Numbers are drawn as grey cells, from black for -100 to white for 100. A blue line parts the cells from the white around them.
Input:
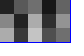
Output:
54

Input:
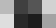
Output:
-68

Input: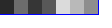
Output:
72

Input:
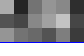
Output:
-35

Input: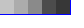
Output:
8

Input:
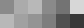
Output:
-1
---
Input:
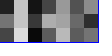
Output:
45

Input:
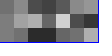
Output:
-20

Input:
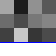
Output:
56

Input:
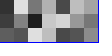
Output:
-43

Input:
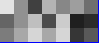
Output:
68

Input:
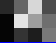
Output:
-59

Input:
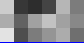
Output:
17

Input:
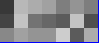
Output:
61

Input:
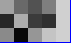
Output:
18
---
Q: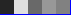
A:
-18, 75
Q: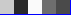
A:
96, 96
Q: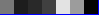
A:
-50, 78
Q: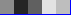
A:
-25, 78
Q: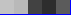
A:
-48, 53
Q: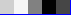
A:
1, 93
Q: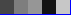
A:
18, 56
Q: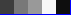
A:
20, 94
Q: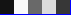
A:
-18, 96
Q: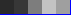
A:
-2, 53
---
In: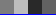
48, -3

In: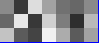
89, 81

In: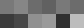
48, 21

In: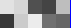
85, 77

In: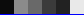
83, 9

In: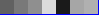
72, 38
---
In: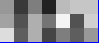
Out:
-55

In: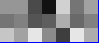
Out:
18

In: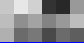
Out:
81

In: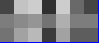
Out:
53

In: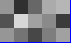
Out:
-62

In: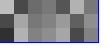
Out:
-43
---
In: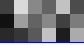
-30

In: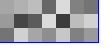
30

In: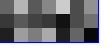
-2

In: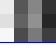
-4

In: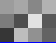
14

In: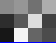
-21

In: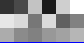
1

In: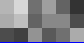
15

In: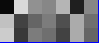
-3
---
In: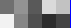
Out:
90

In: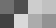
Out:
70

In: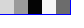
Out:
93

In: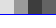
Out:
76

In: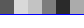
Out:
70

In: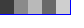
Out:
62

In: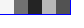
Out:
92

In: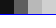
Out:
63

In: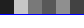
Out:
56
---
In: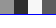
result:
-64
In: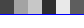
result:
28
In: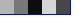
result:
-6
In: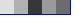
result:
39
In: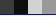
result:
-89
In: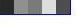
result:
13
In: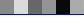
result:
71
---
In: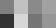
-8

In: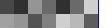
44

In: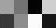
97

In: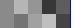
50

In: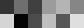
-32

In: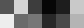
-43

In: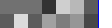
18

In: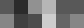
-21

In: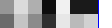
46
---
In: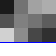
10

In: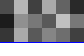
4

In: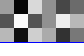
34

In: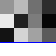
66

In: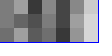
-56

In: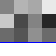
-33

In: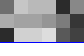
73

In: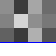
-54

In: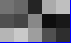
24
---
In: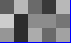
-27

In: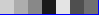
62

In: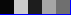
-95

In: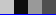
57

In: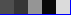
-39

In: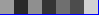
22

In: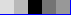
74

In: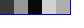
-55
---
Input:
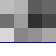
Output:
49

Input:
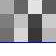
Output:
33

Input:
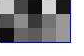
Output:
57

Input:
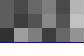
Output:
-27

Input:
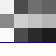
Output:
89

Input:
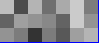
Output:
49

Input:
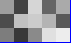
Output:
24

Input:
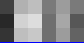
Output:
-49

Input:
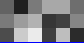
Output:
-22

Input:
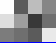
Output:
99
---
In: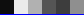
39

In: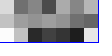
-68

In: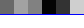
1

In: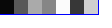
33

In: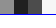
-40

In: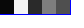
-67

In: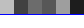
-15

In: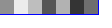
49

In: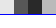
-68

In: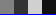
63
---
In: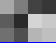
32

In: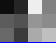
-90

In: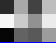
-67

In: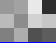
19

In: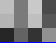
50

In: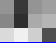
16

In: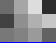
-15

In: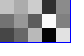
53

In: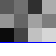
-30
